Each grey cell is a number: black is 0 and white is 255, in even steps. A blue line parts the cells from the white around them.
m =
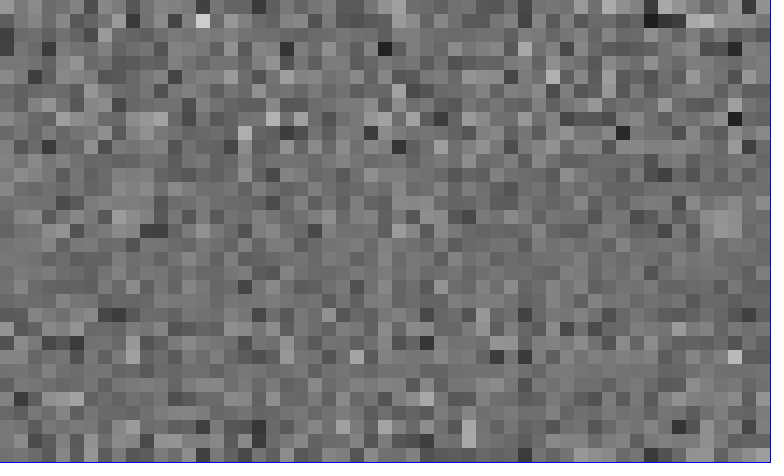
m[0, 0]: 151
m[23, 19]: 141
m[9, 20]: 61
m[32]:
[113, 118, 107, 90, 134, 91, 150, 91, 122, 86, 92, 123, 109, 141, 65, 121, 97, 73, 115, 95, 140, 88, 97, 133, 125, 85, 137, 113, 111, 129, 81, 90, 93, 89, 104, 99, 102, 59, 115, 100, 116, 152, 142, 137, 107, 117, 58, 82, 105, 146, 147, 98, 126, 140, 157]
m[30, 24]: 160
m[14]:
[113, 116, 114, 113, 75, 89, 123, 130, 124, 125, 122, 86, 108, 111, 122, 110, 106, 105, 98, 75, 108, 129, 95, 116, 96, 126, 100, 94, 136, 135, 137, 106, 101, 102, 113, 92, 92, 117, 107, 101, 108, 134, 96, 113, 97, 118, 124, 122, 76, 136, 114, 123, 136, 113, 138]
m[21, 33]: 119
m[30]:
[120, 116, 92, 120, 113, 121, 119, 99, 135, 154, 109, 112, 94, 99, 64, 122, 86, 84, 55, 105, 90, 116, 134, 112, 160, 122, 98, 164, 127, 105, 141, 111, 86, 167, 115, 98, 118, 99, 104, 84, 111, 115, 86, 104, 121, 116, 132, 114, 53, 84, 143, 116, 130, 70, 126]
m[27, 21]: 104
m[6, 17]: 105
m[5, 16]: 154
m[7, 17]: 95
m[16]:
[100, 114, 116, 139, 147, 82, 114, 122, 137, 133, 66, 65, 100, 122, 145, 120, 107, 82, 125, 135, 111, 105, 72, 127, 113, 112, 116, 95, 155, 134, 90, 136, 120, 105, 100, 103, 100, 106, 132, 102, 93, 93, 118, 126, 110, 99, 101, 72, 122, 87, 130, 149, 142, 105, 114]
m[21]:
[105, 111, 108, 105, 131, 118, 116, 96, 104, 102, 104, 125, 119, 120, 117, 105, 118, 115, 118, 124, 117, 110, 116, 91, 115, 97, 123, 126, 101, 108, 100, 100, 126, 119, 124, 125, 114, 98, 104, 130, 115, 97, 131, 116, 120, 105, 113, 109, 116, 88, 105, 105, 93, 102, 103]
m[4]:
[119, 119, 114, 98, 132, 147, 105, 113, 87, 90, 99, 96, 127, 115, 102, 116, 115, 100, 126, 147, 82, 118, 94, 123, 124, 92, 103, 120, 111, 118, 92, 113, 82, 92, 101, 99, 122, 128, 99, 142, 120, 111, 87, 136, 120, 109, 143, 116, 105, 125, 124, 112, 106, 120, 125]
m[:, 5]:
[130, 87, 100, 114, 147, 132, 92, 87, 140, 115, 102, 114, 118, 116, 89, 134, 82, 120, 93, 106, 99, 118, 129, 148, 59, 81, 109, 107, 162, 95, 121, 89, 91]
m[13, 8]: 136
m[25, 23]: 83
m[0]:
[151, 121, 138, 107, 113, 130, 78, 135, 123, 86, 115, 132, 129, 121, 65, 118, 100, 100, 58, 94, 119, 100, 118, 127, 89, 89, 118, 146, 160, 109, 107, 97, 113, 116, 88, 86, 108, 72, 115, 118, 113, 153, 112, 171, 143, 130, 60, 169, 148, 127, 102, 118, 145, 58, 145]
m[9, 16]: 98
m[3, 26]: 131
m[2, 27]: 95
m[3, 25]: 94
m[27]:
[96, 120, 117, 110, 103, 107, 118, 97, 118, 121, 125, 121, 101, 124, 134, 135, 111, 122, 104, 122, 98, 104, 136, 107, 115, 129, 121, 131, 127, 88, 134, 96, 117, 118, 134, 138, 119, 81, 120, 113, 123, 110, 110, 98, 115, 121, 106, 90, 92, 140, 127, 115, 120, 102, 112]
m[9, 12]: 114
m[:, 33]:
[116, 90, 108, 117, 92, 148, 113, 118, 154, 85, 127, 141, 101, 124, 102, 72, 105, 105, 112, 103, 104, 119, 83, 122, 115, 122, 113, 118, 89, 133, 167, 169, 89]
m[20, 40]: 116
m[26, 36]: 124
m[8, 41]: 87
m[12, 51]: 95
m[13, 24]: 101
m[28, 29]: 139
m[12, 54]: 112

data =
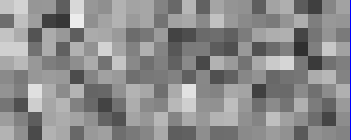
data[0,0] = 196
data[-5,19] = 104
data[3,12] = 87
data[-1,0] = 179
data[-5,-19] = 133
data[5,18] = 147
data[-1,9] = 121
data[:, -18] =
[143, 163, 168, 211, 114, 161, 103, 67, 99, 160]
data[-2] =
[157, 129, 93, 164, 172, 163, 144, 99, 81, 164, 151, 183, 132, 170, 152, 179, 182, 144, 132, 191, 160, 142, 109, 69, 141]
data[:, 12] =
[104, 162, 67, 87, 97, 130, 171, 184, 132, 94]
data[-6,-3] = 58
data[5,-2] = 183
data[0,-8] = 145
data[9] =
[179, 143, 74, 178, 168, 104, 153, 160, 110, 121, 134, 169, 94, 97, 142, 109, 110, 138, 142, 156, 145, 89, 145, 138, 131]
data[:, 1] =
[211, 191, 172, 208, 185, 121, 127, 79, 129, 143]
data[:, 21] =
[92, 174, 69, 48, 120, 118, 139, 176, 142, 89]
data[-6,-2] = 113
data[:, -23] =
[150, 158, 83, 113, 152, 151, 224, 206, 93, 74]
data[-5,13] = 96
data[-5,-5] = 115
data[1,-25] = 110
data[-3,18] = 110
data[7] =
[117, 79, 206, 166, 181, 129, 105, 67, 113, 173, 138, 132, 184, 207, 146, 145, 190, 152, 110, 139, 116, 176, 124, 100, 154]
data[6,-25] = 147
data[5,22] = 172
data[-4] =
[147, 127, 224, 173, 139, 180, 101, 103, 145, 179, 167, 111, 171, 226, 135, 131, 169, 164, 64, 107, 106, 139, 112, 140, 176]
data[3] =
[208, 208, 113, 173, 96, 178, 146, 211, 165, 129, 176, 132, 87, 123, 124, 92, 80, 153, 81, 107, 128, 48, 127, 200, 162]
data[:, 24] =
[162, 149, 122, 162, 127, 131, 176, 154, 141, 131]

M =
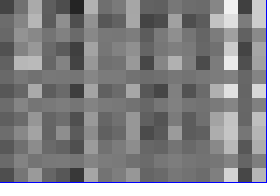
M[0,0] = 68
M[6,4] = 106
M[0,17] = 64
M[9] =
[109, 136, 163, 100, 142, 91, 140, 96, 105, 151, 75, 89, 155, 92, 96, 173, 197, 118, 181]
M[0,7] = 111
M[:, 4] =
[77, 143, 129, 91, 131, 119, 106, 125, 110, 142, 99, 122, 87]
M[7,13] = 117
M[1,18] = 205
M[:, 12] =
[119, 161, 143, 127, 177, 119, 128, 129, 123, 155, 116, 125, 119]
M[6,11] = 70
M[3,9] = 144
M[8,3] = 101
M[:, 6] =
[178, 146, 136, 163, 152, 134, 164, 131, 153, 140, 155, 132, 166]
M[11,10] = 107
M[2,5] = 106
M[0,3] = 94
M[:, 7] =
[111, 87, 120, 118, 112, 123, 96, 122, 102, 96, 113, 124, 115]
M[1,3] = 92
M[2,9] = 125
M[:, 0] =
[68, 108, 104, 81, 97, 105, 87, 108, 95, 109, 88, 106, 78]
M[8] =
[95, 107, 150, 101, 110, 79, 153, 102, 113, 151, 96, 84, 123, 92, 112, 163, 195, 102, 191]
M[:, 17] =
[64, 124, 97, 68, 79, 103, 101, 103, 102, 118, 87, 101, 71]
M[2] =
[104, 147, 136, 116, 129, 106, 136, 120, 119, 125, 92, 122, 143, 117, 101, 124, 160, 97, 138]
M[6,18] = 215
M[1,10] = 68
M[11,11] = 119
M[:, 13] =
[109, 78, 117, 122, 126, 115, 82, 117, 92, 92, 105, 118, 114]
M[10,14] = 113
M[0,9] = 166
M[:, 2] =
[170, 182, 136, 152, 186, 113, 170, 117, 150, 163, 140, 116, 154]
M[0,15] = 134

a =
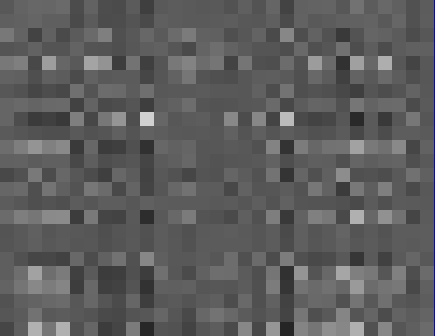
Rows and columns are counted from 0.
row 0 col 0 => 88
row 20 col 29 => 72
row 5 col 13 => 118
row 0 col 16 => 82
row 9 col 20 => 93
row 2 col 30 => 87
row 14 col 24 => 81
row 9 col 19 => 85
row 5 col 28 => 93
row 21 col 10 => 62
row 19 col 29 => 78
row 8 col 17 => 76
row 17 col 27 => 85
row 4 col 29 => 68
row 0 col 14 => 88
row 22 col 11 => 102
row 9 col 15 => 87
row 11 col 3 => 96
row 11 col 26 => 94
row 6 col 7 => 108
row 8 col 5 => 127
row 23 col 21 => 132
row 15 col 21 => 98
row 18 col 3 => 71
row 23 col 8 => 69
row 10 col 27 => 112
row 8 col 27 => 57
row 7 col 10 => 62
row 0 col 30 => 92
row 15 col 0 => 107
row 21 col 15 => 95
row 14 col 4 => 79
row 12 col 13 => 70
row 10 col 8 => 63
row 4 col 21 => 82
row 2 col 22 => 98
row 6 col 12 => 89
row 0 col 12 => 92
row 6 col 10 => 111
